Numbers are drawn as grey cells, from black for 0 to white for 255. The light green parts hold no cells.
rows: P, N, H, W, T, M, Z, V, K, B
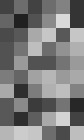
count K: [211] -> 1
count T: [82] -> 3
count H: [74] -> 1
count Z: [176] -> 1

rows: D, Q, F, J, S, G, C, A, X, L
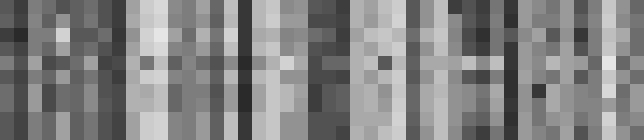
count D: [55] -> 2
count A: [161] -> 2

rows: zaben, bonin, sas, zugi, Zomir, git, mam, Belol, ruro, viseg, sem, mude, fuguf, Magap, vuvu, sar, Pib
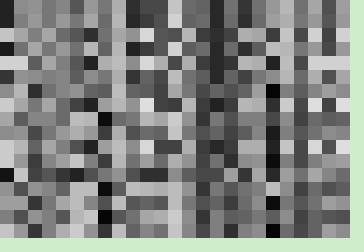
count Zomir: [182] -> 1
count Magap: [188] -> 5
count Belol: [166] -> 2

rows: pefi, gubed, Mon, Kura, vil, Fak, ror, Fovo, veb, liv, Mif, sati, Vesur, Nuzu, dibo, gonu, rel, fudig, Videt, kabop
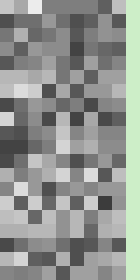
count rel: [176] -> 3
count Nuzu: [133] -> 3
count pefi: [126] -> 4
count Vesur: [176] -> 2
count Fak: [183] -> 3
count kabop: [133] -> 3
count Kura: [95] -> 2

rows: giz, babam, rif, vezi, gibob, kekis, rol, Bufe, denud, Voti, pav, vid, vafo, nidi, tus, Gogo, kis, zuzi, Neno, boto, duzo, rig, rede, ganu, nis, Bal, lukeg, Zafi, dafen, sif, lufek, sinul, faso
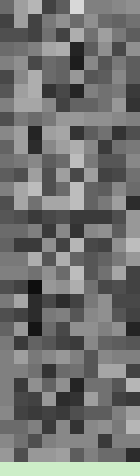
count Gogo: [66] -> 0
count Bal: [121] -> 1
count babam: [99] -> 1
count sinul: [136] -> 4

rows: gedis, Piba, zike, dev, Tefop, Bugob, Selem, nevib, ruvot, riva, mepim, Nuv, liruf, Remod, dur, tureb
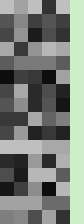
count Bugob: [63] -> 1
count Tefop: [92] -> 2
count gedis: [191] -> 3
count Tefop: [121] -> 3
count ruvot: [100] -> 1
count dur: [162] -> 3
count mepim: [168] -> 2

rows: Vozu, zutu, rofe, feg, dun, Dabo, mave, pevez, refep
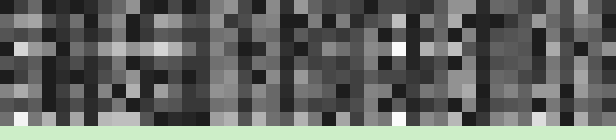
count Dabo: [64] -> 2
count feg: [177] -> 2

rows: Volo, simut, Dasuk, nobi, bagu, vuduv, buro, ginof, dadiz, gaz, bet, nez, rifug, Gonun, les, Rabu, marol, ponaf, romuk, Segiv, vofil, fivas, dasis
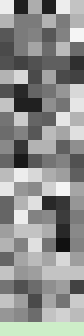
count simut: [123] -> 3
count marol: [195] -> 2
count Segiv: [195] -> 4
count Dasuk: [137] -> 0
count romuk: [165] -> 2
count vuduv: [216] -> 1
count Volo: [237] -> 2

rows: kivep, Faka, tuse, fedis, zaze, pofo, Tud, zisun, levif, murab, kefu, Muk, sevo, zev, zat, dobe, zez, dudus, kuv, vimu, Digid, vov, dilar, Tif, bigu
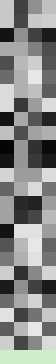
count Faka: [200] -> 2
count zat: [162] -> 1
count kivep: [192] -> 1
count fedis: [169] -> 2
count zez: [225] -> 2
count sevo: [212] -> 1

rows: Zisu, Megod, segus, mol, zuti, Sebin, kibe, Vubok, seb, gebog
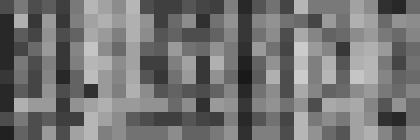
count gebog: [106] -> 1
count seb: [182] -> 2
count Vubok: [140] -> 1
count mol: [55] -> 2
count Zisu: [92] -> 1

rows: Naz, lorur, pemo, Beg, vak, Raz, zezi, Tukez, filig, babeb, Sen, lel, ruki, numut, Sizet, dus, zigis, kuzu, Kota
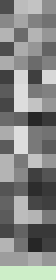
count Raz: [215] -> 2
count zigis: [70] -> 1

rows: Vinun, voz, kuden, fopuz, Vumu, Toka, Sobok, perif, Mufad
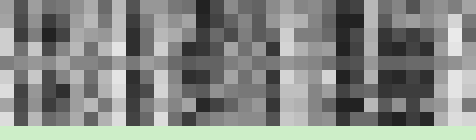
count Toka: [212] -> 2
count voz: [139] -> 1
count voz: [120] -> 2

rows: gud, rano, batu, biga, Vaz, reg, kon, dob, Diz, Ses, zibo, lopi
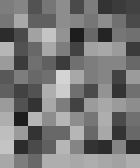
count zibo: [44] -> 3
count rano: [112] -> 1
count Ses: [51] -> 2
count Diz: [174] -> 2
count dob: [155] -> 3
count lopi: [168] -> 3
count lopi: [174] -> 4

